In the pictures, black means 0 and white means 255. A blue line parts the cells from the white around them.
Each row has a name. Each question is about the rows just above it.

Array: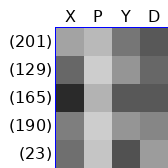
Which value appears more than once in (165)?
[88]
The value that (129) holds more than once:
[103]
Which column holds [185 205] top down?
P
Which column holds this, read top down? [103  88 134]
D
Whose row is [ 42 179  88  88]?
(165)

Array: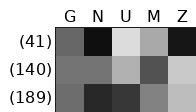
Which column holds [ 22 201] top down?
Z
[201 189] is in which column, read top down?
Z
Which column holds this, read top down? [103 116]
G
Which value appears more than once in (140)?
[116]

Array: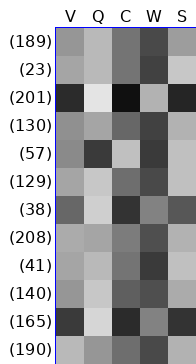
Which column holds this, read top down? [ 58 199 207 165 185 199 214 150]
Q
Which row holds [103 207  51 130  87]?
(38)
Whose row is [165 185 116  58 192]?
(41)

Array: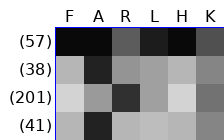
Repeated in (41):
[182]
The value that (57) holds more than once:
[9]

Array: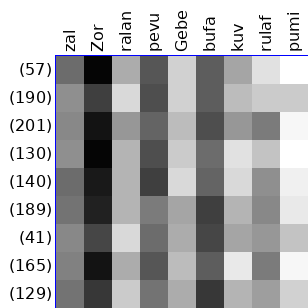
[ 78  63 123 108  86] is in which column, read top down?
pevu
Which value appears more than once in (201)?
[151]

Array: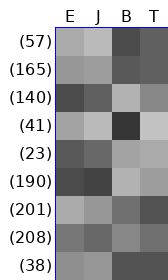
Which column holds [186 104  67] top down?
J
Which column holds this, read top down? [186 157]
J
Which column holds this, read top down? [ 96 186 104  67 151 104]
J

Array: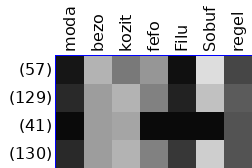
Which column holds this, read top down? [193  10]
Sobuf
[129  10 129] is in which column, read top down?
fefo
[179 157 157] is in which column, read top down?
bezo
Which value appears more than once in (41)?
[10]
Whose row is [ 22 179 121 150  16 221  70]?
(57)

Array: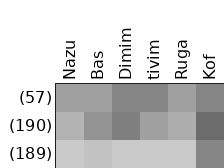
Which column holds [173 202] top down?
Ruga
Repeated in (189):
[202]
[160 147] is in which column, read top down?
Bas
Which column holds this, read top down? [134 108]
Kof
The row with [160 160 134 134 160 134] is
(57)
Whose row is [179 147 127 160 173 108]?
(190)

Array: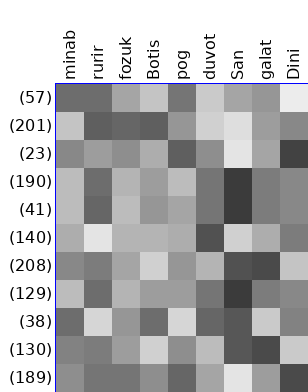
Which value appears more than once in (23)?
[142]
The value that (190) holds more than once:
[188]

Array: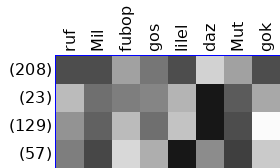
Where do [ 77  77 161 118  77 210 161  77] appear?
(208)
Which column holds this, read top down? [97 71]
Mil
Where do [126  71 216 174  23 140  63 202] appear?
(57)
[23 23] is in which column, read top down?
daz

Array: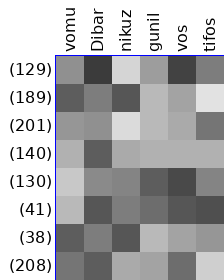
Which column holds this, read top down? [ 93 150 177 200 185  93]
vomu
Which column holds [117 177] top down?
tifos
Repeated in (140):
[177]

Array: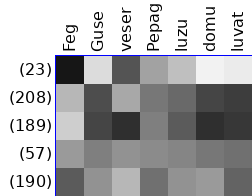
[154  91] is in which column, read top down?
Feg
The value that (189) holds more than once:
[47]
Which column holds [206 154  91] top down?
Feg
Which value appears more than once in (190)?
[146]

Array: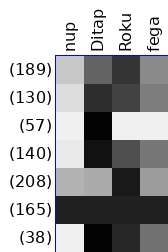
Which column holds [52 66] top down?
Roku
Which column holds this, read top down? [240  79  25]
Roku
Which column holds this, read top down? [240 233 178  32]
nup
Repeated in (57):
[240]
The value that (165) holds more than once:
[32]
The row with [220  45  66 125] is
(130)

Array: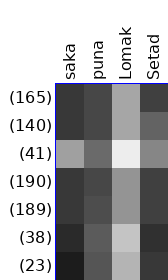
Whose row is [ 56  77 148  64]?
(189)
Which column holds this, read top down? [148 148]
Lomak
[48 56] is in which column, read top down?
Setad
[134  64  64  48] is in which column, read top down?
Setad
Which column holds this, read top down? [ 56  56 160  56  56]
saka

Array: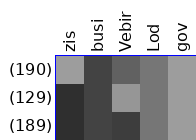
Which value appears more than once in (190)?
[157]
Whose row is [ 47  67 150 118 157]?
(129)
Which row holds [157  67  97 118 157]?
(190)

